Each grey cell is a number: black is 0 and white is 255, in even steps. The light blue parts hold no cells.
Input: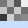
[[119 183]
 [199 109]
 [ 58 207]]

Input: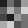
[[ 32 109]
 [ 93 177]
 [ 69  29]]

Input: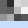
[[ 99  44]
 [101  95]
 [147 174]]

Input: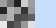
[[159 113]
 [ 37 178]
 [149 177]]

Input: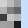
[[209 187]
 [177 126]
 [ 61 196]]

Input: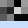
[[142 118]
 [ 70  32]
 [ 91 128]]

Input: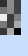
[[ 47 140]
 [115 137]
 [237  60]]

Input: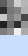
[[ 94 132]
 [ 46 118]
 [200 126]]
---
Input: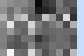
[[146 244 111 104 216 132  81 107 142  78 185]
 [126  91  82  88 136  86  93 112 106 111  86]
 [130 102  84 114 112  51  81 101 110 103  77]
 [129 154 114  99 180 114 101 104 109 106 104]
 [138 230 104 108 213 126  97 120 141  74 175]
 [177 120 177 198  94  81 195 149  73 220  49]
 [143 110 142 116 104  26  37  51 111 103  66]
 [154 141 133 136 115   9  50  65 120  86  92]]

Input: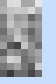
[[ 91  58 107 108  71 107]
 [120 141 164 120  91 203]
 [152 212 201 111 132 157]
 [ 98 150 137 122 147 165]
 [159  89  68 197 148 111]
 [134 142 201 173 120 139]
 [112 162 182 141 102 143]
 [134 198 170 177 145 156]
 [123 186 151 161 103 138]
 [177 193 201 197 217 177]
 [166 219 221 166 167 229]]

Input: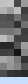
[[ 77  52  48  41]
 [127 150 131  82]
 [168 155 121  50]
 [ 63  66  21 134]
 [ 39  39  84 157]
 [188 158  64  65]
 [118 115 128  60]
 [ 87  88  50 113]
 [ 83  75 112  77]
 [177 156 188  62]
 [192 198  71 154]]

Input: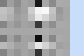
[[132 161 148 163 156  51 162 145 173 168]
 [185 176 161 163 186 230 211 187 160 165]
 [119 161 138 162 160  14 169 136 170 167]
 [169 168 167 167 168 171 173 167 166 167]
 [134 162 150 163 158  57 163 143 170 168]
 [189 176 158 166 193 233 213 188 159 166]
 [194 183 151 162 205 244 248 195 152 166]
 [126 159 141 163 157  24 166 139 171 169]]

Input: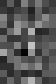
[[ 55 103  66 124 179 104  53  68]
 [ 91  43  69  40  55  41  91  94]
 [ 48  48 115 133 106 140  72 103]
 [ 37 105 116  85  73 102  62  90]
 [166 105  46   4 149  50 100  76]
 [ 80  77 131  61 195  81  92 106]
 [110  53  55  70  88  65  82  77]
 [ 50 109 156  68 176  38  44  72]
 [116  52 148 123  88 147 109 100]
 [133  62 105  90  50  94 138  99]
 [ 58  44  64  76  33  98  55  72]
 [ 48  94  47 128  74 122  78  58]]

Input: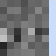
[[ 60 111 115 123 125 103 105]
 [ 36  82 106 136  93 104  97]
 [192 131  43 119 127  90 134]
 [169 101  52 112 171  56  75]
 [ 94 114 102 126 120 103 117]
 [106  91  99  91 119  99 112]
 [ 82 120 122  90  98 133 101]
 [106  93  97  80 104 101 112]]
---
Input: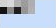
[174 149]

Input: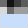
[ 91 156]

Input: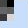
[  1 102]

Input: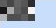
[44 76 79]

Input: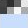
[231 246]

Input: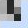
[197  43 194]
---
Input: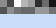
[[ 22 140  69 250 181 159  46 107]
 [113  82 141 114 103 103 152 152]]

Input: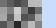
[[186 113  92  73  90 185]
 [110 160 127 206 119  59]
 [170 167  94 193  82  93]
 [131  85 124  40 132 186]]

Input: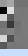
[[114 153 167 114]
 [120   5 222 122]
 [121 207  88 121]
 [122 114  57 114]
 [122 124 130 118]
 [120 214  80 122]
 [120  89 119 119]]

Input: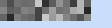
[[ 98 111  79 114 108 110 199  48  93 146 113  63 182]
 [ 38 132  93 102 129 123  67 112 159 111 119 170 181]
 [135 100  42 125 109 103  67 200 155 185 133 109  84]]

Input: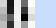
[[252 212  21 238 107]
 [237 186  27 239  52]
 [217 168  96 244   3]
 [248 189  46 236 155]]

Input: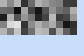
[[ 58 178 137 180  49 108 177 157 136 128  61]
 [173 106  99  15 165  67  23  85 145 111  97]
 [149  29 177  83 150 118  36  68 185  58  71]
 [ 47 130 216 225  51 141 175 149 171 102  22]
 [ 56 180 128 197  67 112 188 179  81 173  96]]

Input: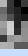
[[ 58 181  53   9]
 [  0 105  51  33]
 [ 25 119  81  36]
 [136 159 205  35]
 [143 146 207  47]
 [145  57 150 158]
 [ 91 177 172  92]]
